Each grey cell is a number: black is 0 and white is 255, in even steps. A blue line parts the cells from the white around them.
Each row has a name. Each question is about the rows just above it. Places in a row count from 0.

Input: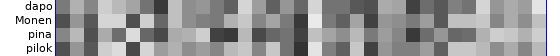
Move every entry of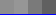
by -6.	[136 144 116  90]
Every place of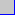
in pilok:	13 15 21 28 29

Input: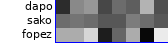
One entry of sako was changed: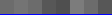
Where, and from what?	4, [87]
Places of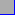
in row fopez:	0 1 5
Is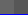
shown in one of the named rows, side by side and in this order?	no
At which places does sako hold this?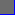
0 2 6
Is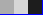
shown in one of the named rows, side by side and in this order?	yes
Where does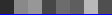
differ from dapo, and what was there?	6, [179]
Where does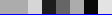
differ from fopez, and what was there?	7, [235]

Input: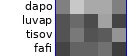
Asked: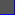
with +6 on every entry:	[89]
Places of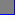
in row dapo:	0 4
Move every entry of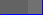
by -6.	[ 93  93 107]
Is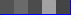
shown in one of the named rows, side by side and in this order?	yes

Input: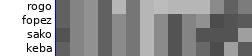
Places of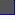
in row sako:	0 8 10 11 12
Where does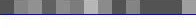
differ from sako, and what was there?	5, [118]
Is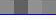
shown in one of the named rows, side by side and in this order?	no
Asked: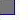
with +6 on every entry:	[124]
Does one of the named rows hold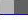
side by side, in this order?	no
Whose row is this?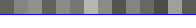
keba
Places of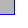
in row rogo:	4 6 8 9 10

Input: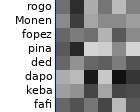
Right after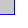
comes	[17]
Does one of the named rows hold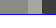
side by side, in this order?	no
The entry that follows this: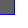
[124]

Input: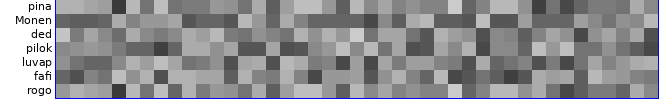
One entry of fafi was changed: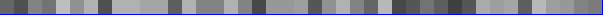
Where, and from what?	15, [123]
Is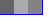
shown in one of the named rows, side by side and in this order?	yes
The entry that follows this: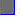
[171]
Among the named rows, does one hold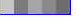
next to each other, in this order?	yes

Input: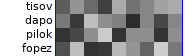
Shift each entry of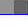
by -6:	[142  93]
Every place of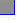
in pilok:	2 5 6 8
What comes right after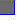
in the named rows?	[64]

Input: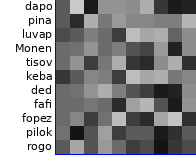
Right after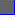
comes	[141]
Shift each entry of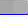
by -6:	[160 168]
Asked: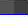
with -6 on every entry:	[77 55]
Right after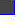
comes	[153]
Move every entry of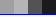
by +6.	[166 187  89  32]
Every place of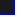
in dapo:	2 8

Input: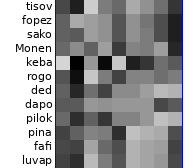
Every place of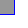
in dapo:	2 4 5 6
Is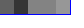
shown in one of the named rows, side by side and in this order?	yes
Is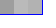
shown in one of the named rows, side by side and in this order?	yes
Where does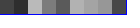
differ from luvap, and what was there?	4, [84]
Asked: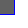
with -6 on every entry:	[91]
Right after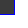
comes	[131]
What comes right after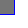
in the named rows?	[78]

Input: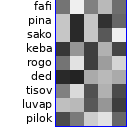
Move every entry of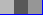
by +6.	[191  94 156]
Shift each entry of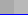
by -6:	[164 179]

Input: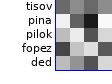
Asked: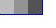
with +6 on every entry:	[194 153  89]
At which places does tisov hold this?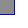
1 3

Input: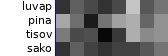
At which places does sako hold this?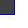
2 4 5
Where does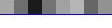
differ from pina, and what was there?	5, [174]

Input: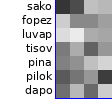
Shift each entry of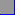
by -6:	[145]
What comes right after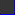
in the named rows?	[76]

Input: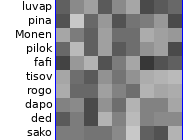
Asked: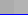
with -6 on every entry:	[166 173]
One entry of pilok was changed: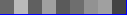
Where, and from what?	8, [74]

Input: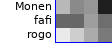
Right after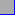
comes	[122]
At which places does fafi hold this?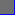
3
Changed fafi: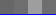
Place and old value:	1, [103]

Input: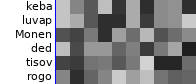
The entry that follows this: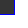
[171]
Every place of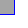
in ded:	8
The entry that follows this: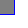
[59]
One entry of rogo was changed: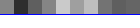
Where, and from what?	2, [101]
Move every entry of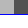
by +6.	[190  88]
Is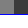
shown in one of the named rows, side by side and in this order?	yes
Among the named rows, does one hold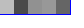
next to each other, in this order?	no

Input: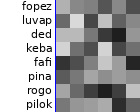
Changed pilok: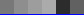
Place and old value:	1, [150]
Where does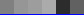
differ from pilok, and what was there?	0, [120]
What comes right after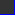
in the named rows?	[78]
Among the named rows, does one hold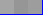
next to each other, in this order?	no

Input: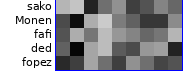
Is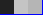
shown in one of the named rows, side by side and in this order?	no
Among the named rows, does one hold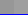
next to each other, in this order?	yes
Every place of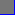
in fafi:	2 7

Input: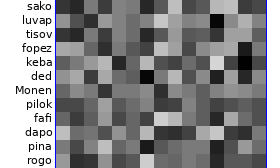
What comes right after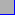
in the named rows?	[130]
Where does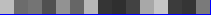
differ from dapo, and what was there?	13, [47]
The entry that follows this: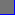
[80]

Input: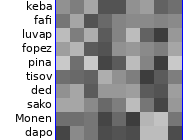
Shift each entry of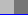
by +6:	[194 124]
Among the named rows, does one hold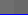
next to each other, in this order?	yes
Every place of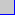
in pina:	0 2 8
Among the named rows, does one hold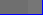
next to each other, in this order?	yes
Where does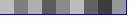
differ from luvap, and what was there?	4, [132]
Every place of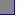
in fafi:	4 7
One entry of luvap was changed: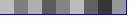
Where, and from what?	7, [61]

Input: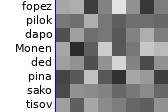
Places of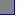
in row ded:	5
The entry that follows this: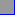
[62]

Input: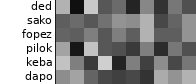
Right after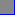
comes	[51]
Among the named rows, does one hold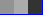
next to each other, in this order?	no
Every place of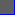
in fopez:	1 5 7 8

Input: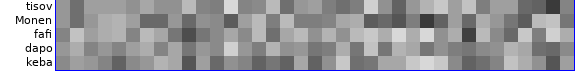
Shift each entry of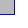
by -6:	[180]
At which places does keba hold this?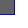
4 14 16 18 29
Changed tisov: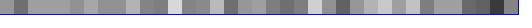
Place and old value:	9, [186]
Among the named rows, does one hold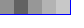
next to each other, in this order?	yes
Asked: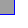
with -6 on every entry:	[153]

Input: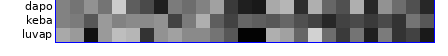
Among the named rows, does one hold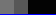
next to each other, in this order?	yes
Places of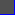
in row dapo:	20 25
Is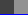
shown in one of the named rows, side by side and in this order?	no
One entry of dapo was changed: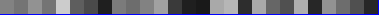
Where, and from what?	18, [175]
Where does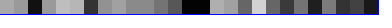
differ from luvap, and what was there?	19, [109]

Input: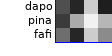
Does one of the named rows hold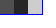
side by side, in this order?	yes
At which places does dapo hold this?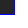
1
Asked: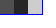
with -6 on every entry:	[ 73  32 199]
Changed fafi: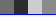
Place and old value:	1, [38]
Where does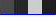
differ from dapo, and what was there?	0, [79]
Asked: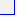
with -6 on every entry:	[235]

